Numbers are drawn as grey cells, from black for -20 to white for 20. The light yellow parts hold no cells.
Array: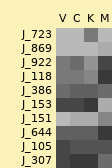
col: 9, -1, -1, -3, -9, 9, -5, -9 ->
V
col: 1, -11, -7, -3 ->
M
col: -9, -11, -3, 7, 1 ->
M
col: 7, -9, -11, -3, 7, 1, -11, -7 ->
M
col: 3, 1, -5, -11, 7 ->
K
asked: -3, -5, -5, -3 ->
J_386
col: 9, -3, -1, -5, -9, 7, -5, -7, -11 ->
C

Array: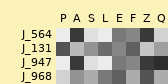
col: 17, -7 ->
P
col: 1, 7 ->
F
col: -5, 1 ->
F
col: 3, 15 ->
S
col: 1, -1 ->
E

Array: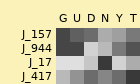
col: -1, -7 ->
T
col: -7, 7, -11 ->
T
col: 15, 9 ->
G

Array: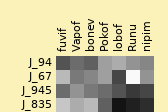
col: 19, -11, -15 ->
Runu
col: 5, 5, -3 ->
Pokof
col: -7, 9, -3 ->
fuvif
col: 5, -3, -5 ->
Pokof
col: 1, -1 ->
bonev

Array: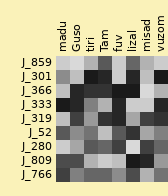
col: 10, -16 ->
madu
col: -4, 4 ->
vuzom
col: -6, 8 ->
tiri
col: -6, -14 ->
Tam
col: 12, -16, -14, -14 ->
fuv
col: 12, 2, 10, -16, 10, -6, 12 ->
madu
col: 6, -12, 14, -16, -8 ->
lizal

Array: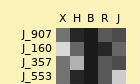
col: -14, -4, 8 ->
H
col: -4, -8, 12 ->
J
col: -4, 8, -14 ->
H

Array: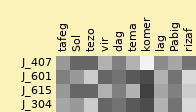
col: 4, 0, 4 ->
tafeg
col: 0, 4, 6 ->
tafeg
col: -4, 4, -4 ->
Sol
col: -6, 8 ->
tema
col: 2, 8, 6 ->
lag
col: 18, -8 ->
komer
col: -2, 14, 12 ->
rizaf

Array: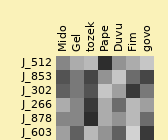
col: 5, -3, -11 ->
govo
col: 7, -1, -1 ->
Gel

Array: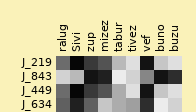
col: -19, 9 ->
Sivi
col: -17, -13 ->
vef
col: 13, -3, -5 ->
ralug
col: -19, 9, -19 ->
Sivi

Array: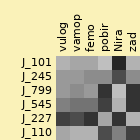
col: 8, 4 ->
vulog
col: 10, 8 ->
Nira
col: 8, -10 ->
zad
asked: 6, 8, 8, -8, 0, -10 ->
J_110

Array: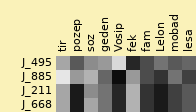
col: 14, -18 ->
Vosip
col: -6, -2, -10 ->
mobad
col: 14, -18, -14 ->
Vosip
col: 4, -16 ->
pozep
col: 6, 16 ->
tir

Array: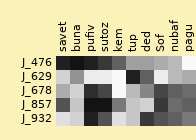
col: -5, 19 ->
kem
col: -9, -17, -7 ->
sutoz
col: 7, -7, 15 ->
savet
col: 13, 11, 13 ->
buna

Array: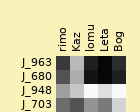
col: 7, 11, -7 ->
Kaz
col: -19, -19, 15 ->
Leta
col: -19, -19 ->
Leta
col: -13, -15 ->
Bog

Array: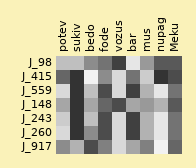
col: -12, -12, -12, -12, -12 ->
sukiv
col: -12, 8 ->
sukiv
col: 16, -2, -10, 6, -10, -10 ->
bar
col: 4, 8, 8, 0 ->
mus
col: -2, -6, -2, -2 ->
Meku
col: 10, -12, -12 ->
sukiv
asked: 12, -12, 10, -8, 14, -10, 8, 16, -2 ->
J_243

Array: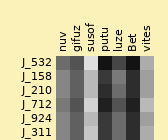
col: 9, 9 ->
susof
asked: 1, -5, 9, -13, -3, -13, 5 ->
J_210

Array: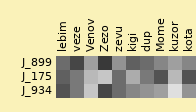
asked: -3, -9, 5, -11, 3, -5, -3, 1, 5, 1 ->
J_899
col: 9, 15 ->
kuzor
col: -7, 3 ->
kota

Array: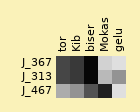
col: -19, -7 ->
biser
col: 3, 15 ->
gelu
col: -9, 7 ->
tor
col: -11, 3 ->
Kib
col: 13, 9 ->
Mokas

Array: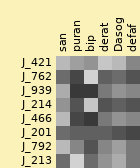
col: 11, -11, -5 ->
bip
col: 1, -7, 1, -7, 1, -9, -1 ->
defaf
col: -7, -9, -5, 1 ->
puran
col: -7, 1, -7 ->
defaf
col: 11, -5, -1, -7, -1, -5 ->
derat
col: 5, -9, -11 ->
puran

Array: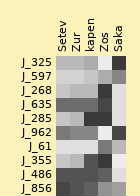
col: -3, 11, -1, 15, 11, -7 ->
Setev
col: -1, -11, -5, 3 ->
Zos
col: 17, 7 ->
Zos
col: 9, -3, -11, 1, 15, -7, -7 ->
kapen
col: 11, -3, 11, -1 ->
Setev
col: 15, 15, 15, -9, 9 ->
Saka
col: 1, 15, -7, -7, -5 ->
kapen

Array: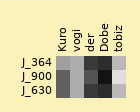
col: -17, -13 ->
Dobe
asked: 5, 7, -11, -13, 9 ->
J_364
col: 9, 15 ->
tobiz
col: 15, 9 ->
tobiz
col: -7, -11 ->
der

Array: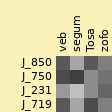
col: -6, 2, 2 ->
Tosa
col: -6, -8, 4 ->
veb

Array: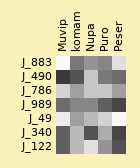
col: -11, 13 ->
Muvip
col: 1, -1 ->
Puro
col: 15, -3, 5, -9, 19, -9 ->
Peser
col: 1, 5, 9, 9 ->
komam
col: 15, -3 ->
Peser
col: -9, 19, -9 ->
Peser

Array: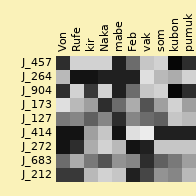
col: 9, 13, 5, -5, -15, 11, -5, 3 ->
som
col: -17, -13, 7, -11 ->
Rufe
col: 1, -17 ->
Rufe
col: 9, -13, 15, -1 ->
Von
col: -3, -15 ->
Feb
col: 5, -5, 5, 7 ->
kir

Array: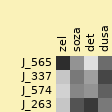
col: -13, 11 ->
zel
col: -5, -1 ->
dusa
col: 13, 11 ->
zel
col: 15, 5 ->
det
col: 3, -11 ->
det

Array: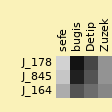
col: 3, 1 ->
Zuzek
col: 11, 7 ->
sefe
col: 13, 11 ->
sefe

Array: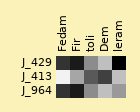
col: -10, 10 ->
Dem
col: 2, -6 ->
toli
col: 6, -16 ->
Fir
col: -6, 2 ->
toli
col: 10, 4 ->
leram

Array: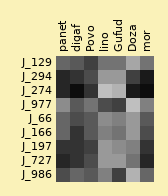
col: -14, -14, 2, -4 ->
panet
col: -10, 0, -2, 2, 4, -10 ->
Gufud

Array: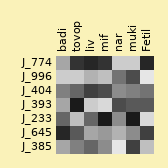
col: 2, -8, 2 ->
nar
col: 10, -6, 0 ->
tovop

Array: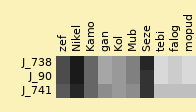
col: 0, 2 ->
Mub
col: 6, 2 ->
gan
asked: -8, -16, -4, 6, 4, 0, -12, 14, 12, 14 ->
J_90
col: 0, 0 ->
Mub
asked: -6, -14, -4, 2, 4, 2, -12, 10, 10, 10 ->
J_741
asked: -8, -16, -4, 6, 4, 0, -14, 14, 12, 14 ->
J_738

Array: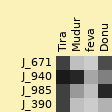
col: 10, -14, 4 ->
Mudur
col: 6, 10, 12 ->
feva
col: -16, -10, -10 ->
Tira
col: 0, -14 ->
Donu

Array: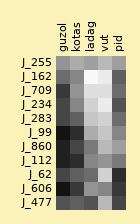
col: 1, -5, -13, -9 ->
kotas
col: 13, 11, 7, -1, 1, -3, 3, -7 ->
ladag
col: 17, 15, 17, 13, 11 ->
vut
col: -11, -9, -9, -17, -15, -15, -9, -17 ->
guzol
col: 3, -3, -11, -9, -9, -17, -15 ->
guzol

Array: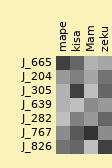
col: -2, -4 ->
zeku
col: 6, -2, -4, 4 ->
zeku
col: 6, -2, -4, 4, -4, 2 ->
zeku
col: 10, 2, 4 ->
Mam
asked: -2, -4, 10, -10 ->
J_826
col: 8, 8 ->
mape
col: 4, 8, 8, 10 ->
mape

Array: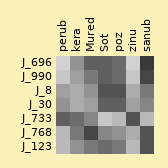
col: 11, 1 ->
Sot
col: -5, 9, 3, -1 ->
poz
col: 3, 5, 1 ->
Mured
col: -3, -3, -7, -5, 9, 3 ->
poz
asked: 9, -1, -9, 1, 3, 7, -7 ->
J_768
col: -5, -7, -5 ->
Sot

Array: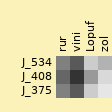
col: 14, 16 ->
zol
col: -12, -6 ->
vini
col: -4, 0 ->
rur

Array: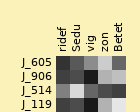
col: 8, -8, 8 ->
zon
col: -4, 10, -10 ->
Betet

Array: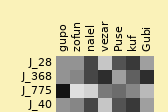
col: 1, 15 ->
zofun
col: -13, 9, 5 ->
Gubi

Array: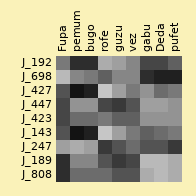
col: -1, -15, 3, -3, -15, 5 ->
bugo
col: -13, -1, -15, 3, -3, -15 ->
bugo
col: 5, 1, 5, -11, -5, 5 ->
guzu
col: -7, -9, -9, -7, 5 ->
Fupa

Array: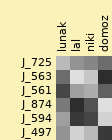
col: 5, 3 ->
lunak
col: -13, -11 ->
lal
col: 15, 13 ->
domoz
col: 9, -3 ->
lunak
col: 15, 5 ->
lal

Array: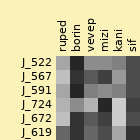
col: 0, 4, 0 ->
kani
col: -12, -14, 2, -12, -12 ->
borin
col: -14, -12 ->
borin
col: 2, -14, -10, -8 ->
mizi

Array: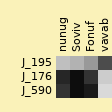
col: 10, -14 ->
nunug
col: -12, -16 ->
Fonuf
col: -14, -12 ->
nunug

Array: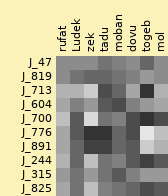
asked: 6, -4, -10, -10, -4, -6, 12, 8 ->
J_891
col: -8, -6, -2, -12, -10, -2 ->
tadu
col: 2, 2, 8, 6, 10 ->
rufat
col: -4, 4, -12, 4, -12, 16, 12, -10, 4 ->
togeb

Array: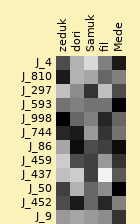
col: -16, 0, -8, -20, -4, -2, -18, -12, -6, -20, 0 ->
Mede
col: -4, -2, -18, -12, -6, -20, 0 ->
Mede
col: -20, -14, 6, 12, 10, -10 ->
zeduk
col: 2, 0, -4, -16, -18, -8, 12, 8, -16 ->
dori
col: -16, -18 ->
dori
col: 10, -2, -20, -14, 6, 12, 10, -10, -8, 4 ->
zeduk
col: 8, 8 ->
dori

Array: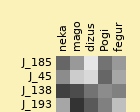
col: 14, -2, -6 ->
dizus
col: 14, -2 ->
dizus
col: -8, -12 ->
mago
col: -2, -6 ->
dizus
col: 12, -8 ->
mago

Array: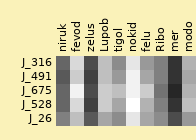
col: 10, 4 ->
modo
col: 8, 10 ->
modo
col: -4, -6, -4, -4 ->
niruk
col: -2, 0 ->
Ribo
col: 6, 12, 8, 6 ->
felu

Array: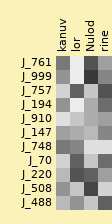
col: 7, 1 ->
lor
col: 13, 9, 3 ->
kanuv

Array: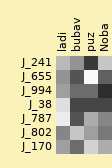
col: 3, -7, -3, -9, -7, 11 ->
bubav
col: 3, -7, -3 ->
bubav
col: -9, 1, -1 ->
Noba

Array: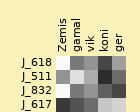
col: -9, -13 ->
koni
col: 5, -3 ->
ger
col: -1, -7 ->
gamal

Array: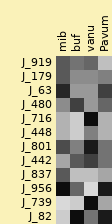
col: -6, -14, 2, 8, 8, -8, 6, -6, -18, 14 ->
mib
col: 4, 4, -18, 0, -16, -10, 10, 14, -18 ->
vanu
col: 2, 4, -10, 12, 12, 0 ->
buf
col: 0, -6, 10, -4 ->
buf

